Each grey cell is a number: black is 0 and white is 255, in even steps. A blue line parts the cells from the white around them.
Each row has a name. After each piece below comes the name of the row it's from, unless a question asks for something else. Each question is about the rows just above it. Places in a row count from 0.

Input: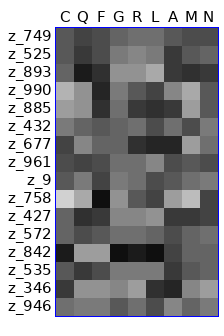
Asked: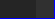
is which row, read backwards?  z_677
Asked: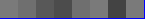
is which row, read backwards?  z_9
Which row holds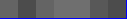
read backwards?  z_572
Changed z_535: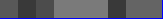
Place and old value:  7, [88]
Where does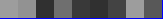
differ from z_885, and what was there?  6, [57]
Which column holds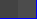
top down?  C
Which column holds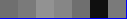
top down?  G

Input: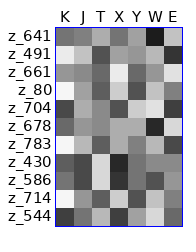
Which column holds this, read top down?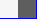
K
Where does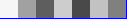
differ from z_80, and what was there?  4, [82]

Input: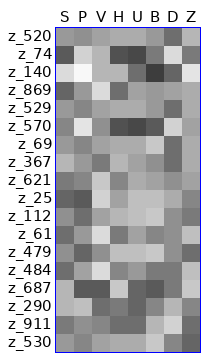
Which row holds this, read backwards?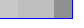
z_479
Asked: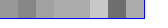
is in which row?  z_69
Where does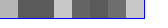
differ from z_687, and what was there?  6, [122]
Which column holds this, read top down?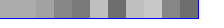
Z
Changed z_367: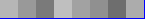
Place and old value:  3, [182]

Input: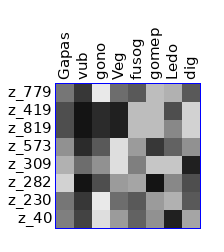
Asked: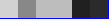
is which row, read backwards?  z_819
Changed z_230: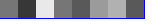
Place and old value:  3, [109]
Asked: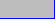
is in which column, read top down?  gomep
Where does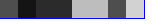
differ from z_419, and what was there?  3, [32]

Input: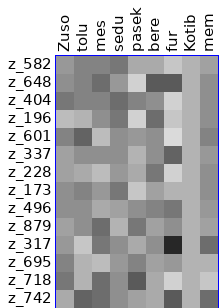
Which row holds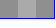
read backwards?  z_317
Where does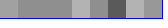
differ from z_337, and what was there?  6, [99]

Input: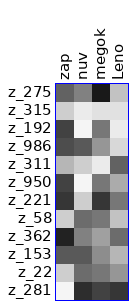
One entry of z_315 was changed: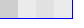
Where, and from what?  3, [225]
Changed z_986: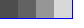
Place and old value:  1, [89]
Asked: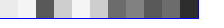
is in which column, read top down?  nuv

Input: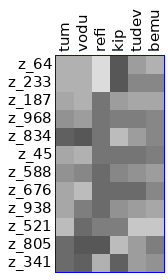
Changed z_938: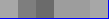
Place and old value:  3, [146]
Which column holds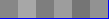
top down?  tudev
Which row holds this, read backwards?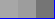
z_187
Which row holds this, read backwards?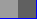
z_341
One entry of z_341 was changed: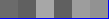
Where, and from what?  2, [177]
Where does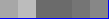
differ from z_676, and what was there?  4, [107]
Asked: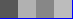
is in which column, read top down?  vodu

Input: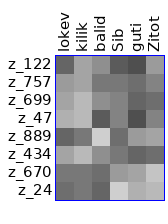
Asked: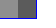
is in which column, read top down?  balid
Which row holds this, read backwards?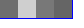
z_889
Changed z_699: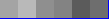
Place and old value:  4, [101]
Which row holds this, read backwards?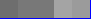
z_757
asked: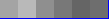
z_434
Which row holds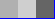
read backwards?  z_24
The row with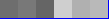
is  z_24

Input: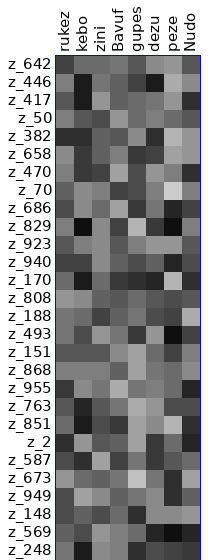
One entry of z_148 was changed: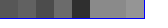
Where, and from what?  0, [76]
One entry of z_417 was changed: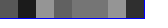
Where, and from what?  4, [107]
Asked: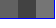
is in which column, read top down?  Bavuf
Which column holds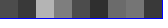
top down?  gupes
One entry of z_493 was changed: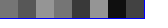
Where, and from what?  1, [76]
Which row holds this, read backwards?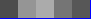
z_763

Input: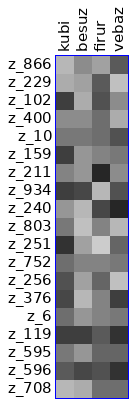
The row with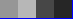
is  z_240
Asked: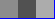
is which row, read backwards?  z_102
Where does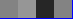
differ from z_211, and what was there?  3, [140]
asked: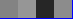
z_211

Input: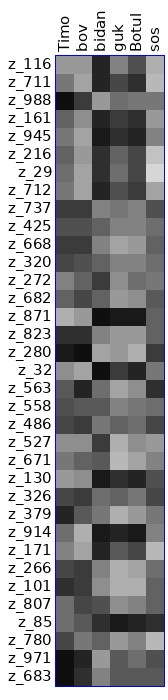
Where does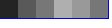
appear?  z_379
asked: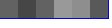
z_682
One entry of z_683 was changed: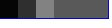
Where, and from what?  0, [15]
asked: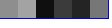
z_32
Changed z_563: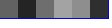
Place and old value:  0, [89]
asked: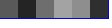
z_563

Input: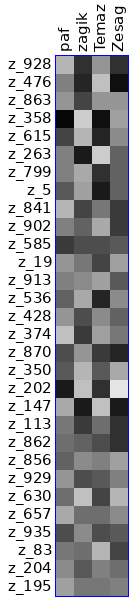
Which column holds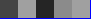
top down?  Temaz
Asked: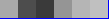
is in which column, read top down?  zagik
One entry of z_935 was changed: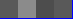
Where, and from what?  0, [77]

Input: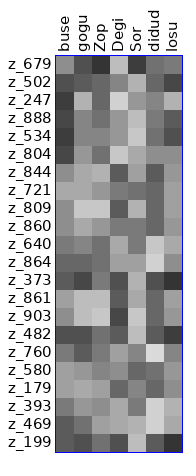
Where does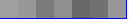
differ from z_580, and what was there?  2, [133]
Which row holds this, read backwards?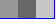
z_903
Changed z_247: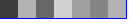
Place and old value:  4, [151]

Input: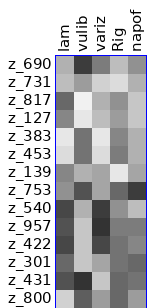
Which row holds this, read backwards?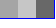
z_301
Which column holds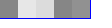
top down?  lam
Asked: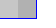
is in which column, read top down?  napof
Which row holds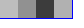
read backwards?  z_540
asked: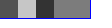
z_957
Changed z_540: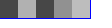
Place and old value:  2, [60]
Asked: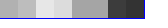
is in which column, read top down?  variz

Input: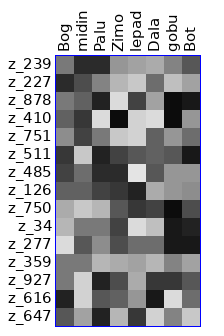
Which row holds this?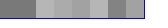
z_359
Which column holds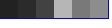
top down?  Palu

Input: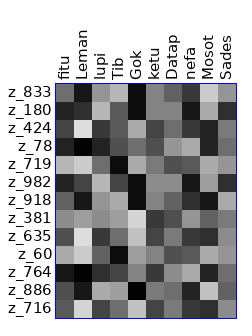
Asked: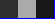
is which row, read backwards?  z_180
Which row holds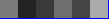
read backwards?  z_424
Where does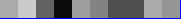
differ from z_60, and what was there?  7, [89]

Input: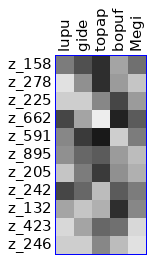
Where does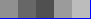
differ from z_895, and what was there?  2, [91]
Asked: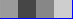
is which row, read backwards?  z_225

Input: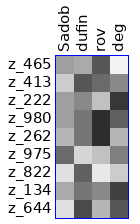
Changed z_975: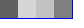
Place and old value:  0, [106]
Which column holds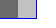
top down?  rov
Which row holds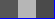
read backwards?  z_644
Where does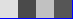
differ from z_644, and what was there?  2, [182]
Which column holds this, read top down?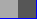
dufin
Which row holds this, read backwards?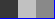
z_222

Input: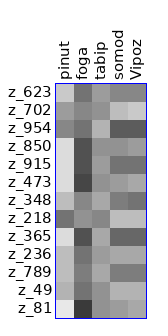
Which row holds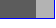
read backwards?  z_954
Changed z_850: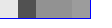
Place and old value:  0, [220]
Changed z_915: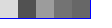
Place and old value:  4, [115]
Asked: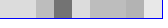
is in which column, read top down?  pinut
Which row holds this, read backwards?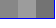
z_623
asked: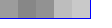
z_702

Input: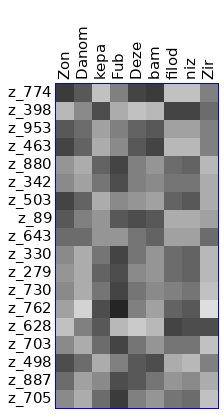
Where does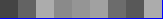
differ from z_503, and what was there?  6, [99]
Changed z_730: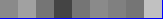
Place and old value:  1, [172]

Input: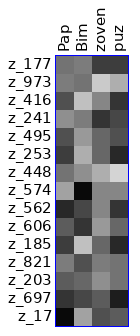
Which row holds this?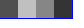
z_416
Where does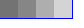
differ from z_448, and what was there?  1, [143]
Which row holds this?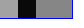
z_574
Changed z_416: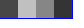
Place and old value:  0, [80]
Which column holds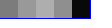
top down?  Bim
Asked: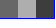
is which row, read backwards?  z_253
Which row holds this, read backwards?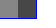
z_562

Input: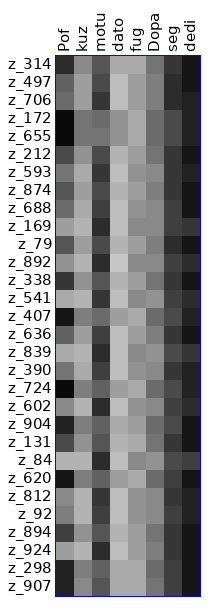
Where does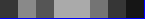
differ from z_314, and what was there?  0, [44]
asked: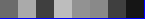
z_688
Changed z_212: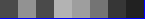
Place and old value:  7, [21]
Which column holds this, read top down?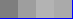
kuz

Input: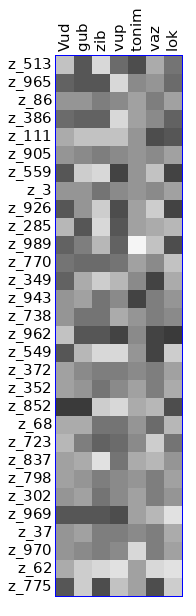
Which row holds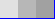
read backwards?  z_969
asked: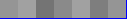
z_302
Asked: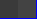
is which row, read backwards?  z_962
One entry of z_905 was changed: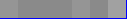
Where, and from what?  2, [126]
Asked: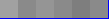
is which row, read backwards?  z_905
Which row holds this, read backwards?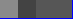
z_962

